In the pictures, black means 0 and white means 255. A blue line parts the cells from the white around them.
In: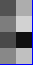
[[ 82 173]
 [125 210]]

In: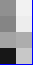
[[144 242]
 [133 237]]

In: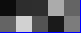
[[ 12  45]
 [100 209]]

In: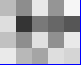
[[187 141]
 [222  52]]

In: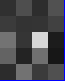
[[48 78]
 [59 51]]

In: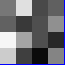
[[119 224]
 [ 97  57]]

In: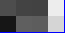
[[77 67]
 [22 95]]

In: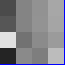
[[ 75 132]
 [ 86 132]]
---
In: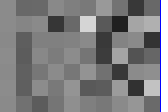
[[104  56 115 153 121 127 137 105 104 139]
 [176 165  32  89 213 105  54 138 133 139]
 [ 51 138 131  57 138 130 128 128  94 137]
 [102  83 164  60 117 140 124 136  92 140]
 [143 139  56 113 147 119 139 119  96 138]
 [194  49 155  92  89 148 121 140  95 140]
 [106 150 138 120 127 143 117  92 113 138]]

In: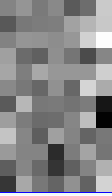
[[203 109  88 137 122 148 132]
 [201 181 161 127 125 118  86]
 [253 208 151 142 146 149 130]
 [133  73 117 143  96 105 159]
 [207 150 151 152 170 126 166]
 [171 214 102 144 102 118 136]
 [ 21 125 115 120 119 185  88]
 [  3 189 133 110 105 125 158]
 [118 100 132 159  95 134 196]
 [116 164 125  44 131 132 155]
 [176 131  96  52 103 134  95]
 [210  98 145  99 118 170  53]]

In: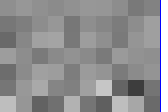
[[130 121 141 150 151 145 139 144 151 143]
 [159 141 124 134 142 119 151 141 126 119]
 [159 149 122 143 157 120 164 161 135 105]
 [143 146 154 122 138 146 138 122 141 157]
 [148 139 123 148 155 125 157 160 139 109]
 [116  61 100 198 160 128 133 169 152 118]
 [106 167 190  95 117 178 112  98 150 190]]

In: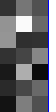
[[ 81 118  50]
 [105 250 147]
 [ 49  47 149]
 [135  69  50]
 [ 12 174  25]
 [105  71  42]
 [ 80 126  19]]

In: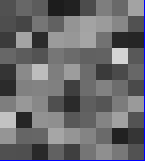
[[163 105 126  76  33  28  92 103  81]
 [ 81 135 155 163 148  97 118  69  78]
 [ 37  39 114 165 151 155  43 164  59]
 [ 88 212  98  97 107 118  83  92 103]
 [103  74  58 108 157 126 189 138  52]
 [ 74 109 130 109  63 128 131 129  43]
 [154 124  85  94  42  79 136 152 126]
 [ 83 161 132  98  88 143 146  37 194]
 [ 53  33 106 132 149 166 102 101 149]
 [ 82 120 143 117  63  97  41  79  80]]

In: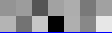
[[161 121 173 162  84 156 148]
 [231 136 175   1 199 115 180]]

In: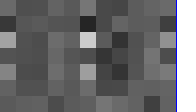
[[106 100  92  70  73 118  89  99  80  79 106]
 [ 63  93  92 100  73  37  83  84  90  86  56]
 [145 100  81  51  91 204  98 108  77  81 162]
 [ 77 116  82  70  53  78  85 103  78  80  83]
 [122 111  84  52  68 158  92 109  75  76 132]
 [100  96  97  73  72 108  89  98  81  81  98]
 [ 98  64  98 106 117  95  91  76  97  95  90]]

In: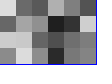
[[ 83 127 176  89 106 221]
 [207  51  31 144 165 103]
 [125 111  79 101 201 204]
 [132 120  42 141 220 139]]

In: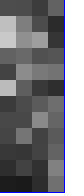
[[ 98  60  76  77]
 [ 43  76 126 191]
 [ 53 158 144 201]
 [ 85  81 105  98]
 [115 121 140  67]
 [ 46  57  94 187]
 [110  91  75  59]
 [101 138  72  72]
 [ 90  66 117  69]
 [ 99  67  54  56]
 [129  49  66  46]
 [112  45  26  28]]
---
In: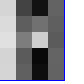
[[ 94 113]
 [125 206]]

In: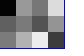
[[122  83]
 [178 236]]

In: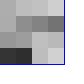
[[142 131]
 [157 191]]

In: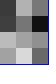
[[118  17]
 [162 144]]

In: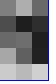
[[ 30  46]
 [110  31]]

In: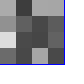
[[96 72]
 [74 70]]

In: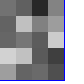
[[192 129]
 [118  92]]
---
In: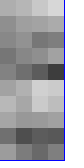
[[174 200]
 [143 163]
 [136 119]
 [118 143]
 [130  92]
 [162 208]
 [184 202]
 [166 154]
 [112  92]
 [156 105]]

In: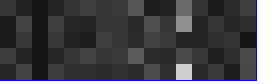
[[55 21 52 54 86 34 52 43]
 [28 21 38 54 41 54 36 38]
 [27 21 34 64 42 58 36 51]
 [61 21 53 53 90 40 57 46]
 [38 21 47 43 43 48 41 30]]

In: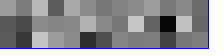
[[156 184 169 118 140 121 108]
 [ 87 139 135 136 198   6 103]
 [ 89 196 140  79 123  67 125]]

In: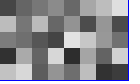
[[ 70 119 104 189]
 [188 187 147 150]
 [124  86 227 152]
 [ 49 100  45  99]
 [194  93 110  50]]

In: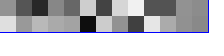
[[147  40 103  67 241  83 140]
 [223 185 163 204  64 171 137]]

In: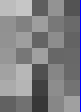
[[189  94  83]
 [145 158 106]
 [146 100  99]
 [151 160 104]
 [162  80 105]
 [171  64 115]
 [ 97  55 160]]
